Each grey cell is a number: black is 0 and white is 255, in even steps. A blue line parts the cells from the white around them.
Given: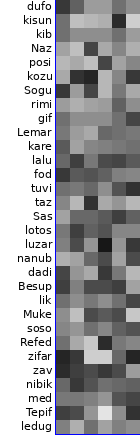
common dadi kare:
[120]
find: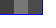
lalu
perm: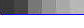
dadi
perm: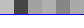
Naz
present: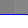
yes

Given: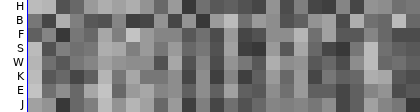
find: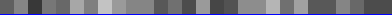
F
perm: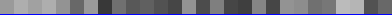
H
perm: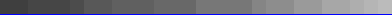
K
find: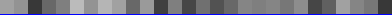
J
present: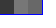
yes
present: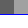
yes

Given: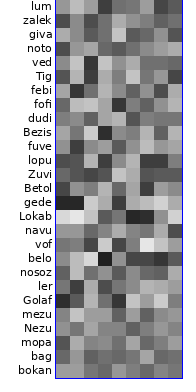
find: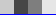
vof
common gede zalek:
[172]
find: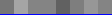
Nezu
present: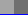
no
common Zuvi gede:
[172]
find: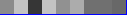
ved
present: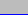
no

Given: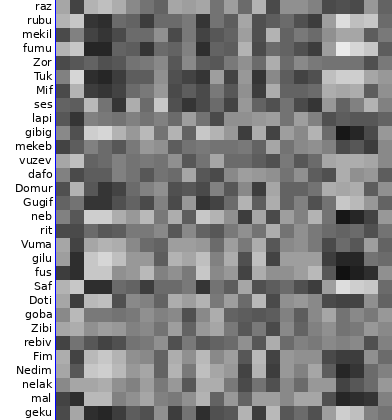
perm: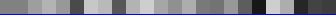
neb
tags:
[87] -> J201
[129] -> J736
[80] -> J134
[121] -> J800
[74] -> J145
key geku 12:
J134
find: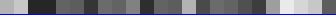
fumu
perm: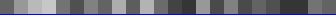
Gugif

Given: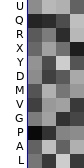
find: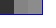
P
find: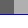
A
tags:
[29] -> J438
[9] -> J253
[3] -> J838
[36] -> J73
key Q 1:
J73

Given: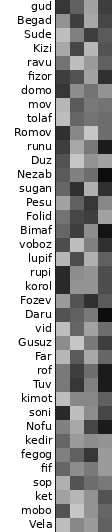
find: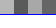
Far
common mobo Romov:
[198]
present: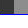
yes

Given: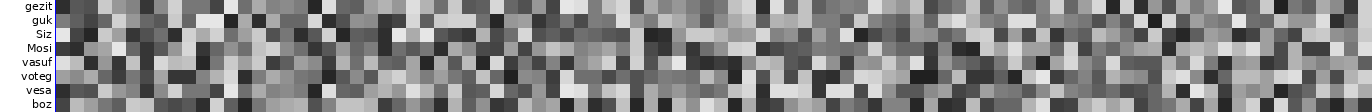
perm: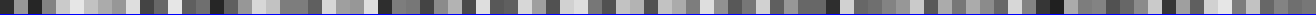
gezit
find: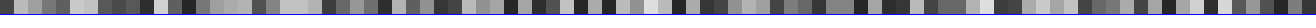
boz
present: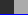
yes

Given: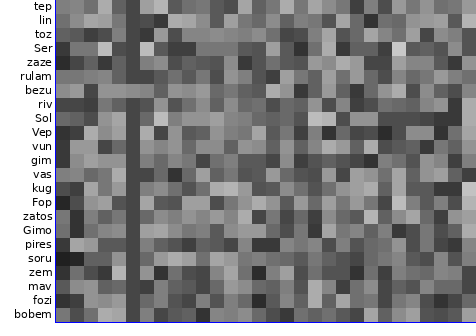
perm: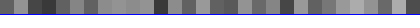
vun
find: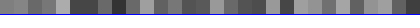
vas
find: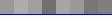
soru

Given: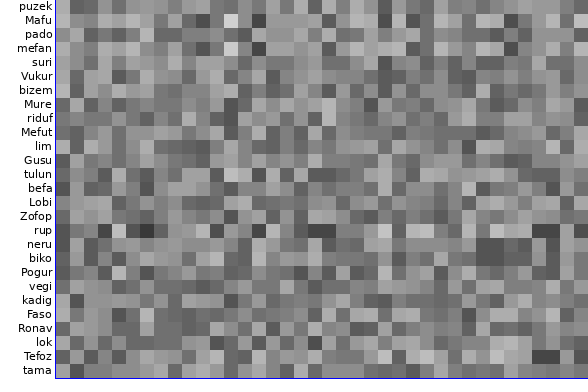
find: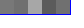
neru
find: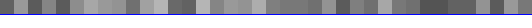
biko
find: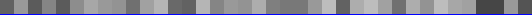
Tefoz
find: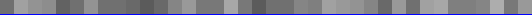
vegi
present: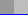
yes
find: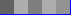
puzek
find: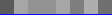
pado

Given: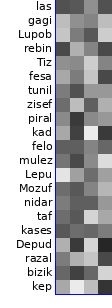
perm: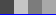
fesa
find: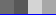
taf
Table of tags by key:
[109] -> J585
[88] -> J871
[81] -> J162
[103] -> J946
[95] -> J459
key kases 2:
J585
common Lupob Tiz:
[205]
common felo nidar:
[95]
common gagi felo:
[132]
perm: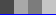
fesa

